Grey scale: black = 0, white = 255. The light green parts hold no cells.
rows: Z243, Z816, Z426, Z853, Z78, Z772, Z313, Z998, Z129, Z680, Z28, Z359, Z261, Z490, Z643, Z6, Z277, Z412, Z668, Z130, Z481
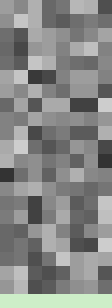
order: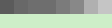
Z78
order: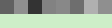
Z261

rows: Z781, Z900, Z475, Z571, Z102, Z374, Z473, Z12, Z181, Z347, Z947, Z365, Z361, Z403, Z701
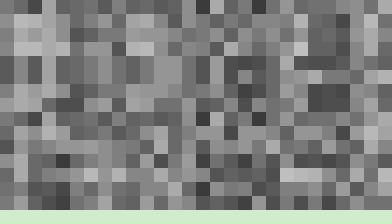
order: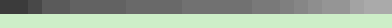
Z181
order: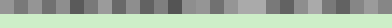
Z475
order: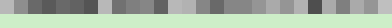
Z571

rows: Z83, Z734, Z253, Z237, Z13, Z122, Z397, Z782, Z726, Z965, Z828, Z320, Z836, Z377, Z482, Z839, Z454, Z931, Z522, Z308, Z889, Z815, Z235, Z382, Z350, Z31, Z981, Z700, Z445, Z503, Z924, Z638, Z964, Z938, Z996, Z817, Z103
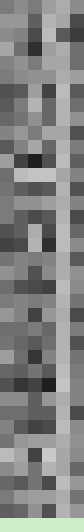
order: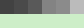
Z924
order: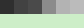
Z931

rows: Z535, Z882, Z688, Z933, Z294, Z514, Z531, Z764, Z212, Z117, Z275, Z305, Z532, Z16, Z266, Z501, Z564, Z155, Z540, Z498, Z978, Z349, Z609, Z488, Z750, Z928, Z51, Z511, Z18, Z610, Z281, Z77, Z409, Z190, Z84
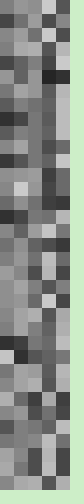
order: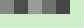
Z882
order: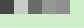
Z349
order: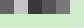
Z305
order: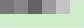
Z564
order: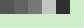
Z928
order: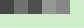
Z610
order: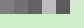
Z764

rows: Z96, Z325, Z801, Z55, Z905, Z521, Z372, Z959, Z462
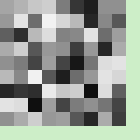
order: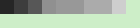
Z55
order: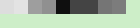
Z959
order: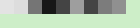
Z905
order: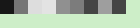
Z905
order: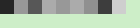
Z55
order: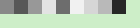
Z325

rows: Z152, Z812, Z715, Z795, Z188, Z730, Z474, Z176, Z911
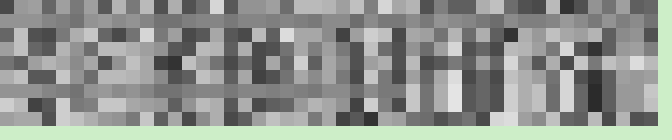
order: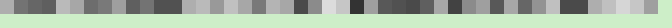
Z730
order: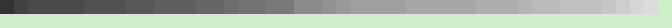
Z188
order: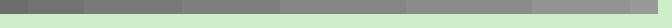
Z812
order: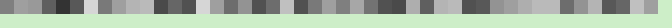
Z795
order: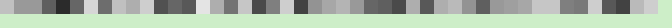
Z176
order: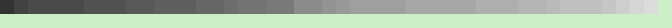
Z911

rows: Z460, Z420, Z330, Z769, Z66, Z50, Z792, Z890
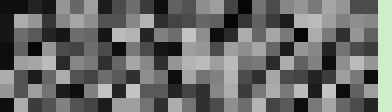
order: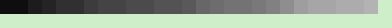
Z50
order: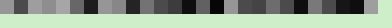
Z769
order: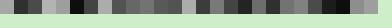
Z890
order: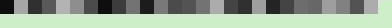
Z890

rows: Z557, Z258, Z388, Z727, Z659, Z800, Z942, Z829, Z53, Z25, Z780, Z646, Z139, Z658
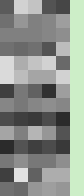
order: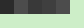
Z53
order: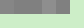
Z388

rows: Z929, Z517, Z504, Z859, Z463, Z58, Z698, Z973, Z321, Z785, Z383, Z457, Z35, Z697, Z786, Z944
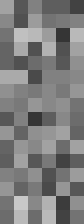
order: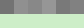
Z973
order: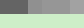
Z785
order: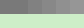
Z698
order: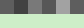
Z457
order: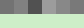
Z517
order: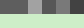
Z457

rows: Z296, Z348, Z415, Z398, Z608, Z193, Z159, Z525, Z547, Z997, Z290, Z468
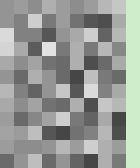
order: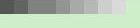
Z415
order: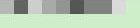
Z415
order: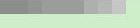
Z296
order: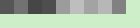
Z997
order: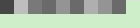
Z193

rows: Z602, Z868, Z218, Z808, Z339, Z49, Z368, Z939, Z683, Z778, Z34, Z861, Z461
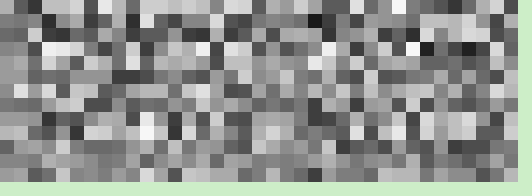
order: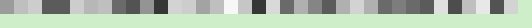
Z778
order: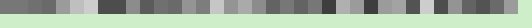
Z939
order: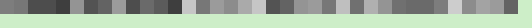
Z34
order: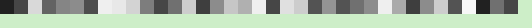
Z808
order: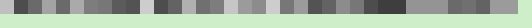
Z49
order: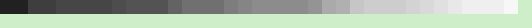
Z808

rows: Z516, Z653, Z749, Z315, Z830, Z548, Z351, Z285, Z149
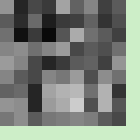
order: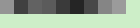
Z830
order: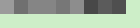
Z548

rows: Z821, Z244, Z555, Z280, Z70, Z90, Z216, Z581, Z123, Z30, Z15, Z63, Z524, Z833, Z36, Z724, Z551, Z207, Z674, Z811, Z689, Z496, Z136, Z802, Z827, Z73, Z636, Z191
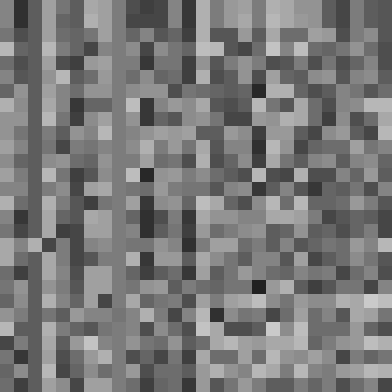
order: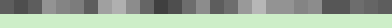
Z90
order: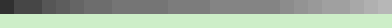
Z15
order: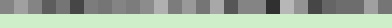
Z15

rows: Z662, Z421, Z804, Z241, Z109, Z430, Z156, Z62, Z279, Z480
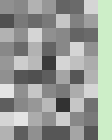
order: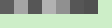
Z430
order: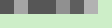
Z480
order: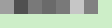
Z421
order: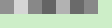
Z241
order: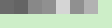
Z804
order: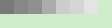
Z279
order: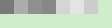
Z279

